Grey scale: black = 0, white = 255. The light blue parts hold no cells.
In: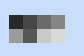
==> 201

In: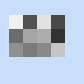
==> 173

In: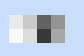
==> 56

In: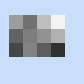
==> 145

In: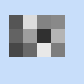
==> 48

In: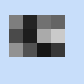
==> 170
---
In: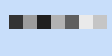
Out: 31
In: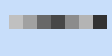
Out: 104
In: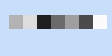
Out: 31
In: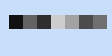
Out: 46
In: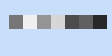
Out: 148
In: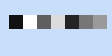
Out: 95
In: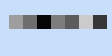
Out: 6
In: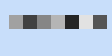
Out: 134
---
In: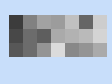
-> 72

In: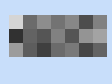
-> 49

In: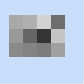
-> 153

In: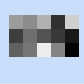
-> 62

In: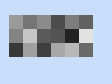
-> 131

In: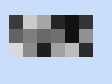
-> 99
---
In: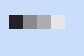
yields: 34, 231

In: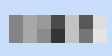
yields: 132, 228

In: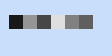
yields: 25, 95

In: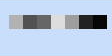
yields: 178, 6

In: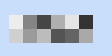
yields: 237, 169

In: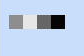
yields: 141, 5
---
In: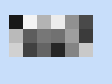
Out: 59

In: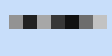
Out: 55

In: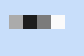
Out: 171

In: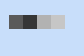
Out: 178

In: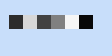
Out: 66

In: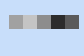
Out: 141
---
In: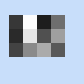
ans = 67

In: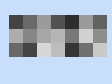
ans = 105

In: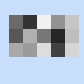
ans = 169

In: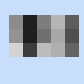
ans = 211

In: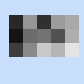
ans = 61

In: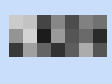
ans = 57

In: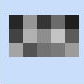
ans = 164

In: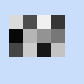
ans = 69

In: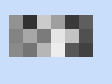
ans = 138
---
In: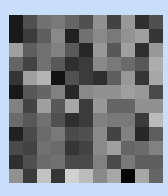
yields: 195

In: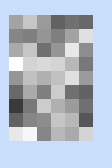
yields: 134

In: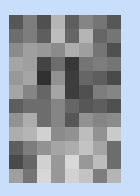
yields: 215

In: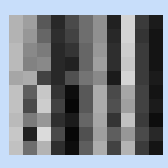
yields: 179

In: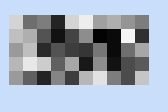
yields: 36

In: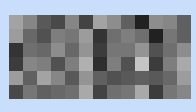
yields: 96

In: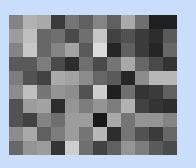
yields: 156
